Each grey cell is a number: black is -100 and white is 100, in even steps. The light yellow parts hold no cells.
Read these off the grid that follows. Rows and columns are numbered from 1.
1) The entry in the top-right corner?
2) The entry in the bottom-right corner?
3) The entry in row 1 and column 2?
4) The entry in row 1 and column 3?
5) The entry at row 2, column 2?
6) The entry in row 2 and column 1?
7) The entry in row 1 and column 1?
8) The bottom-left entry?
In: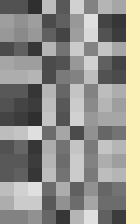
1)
30
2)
-53
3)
-36
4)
-63
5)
14
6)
24
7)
-36
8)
2

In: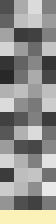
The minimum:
-69
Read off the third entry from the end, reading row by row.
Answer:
-38
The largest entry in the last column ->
83
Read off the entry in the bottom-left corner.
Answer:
16
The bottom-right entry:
-5
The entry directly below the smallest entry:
39
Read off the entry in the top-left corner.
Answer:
-38
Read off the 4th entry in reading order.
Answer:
0
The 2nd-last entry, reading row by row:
-49
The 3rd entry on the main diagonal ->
-49
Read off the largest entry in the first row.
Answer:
72
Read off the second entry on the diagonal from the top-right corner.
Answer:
60
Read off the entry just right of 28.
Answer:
-54
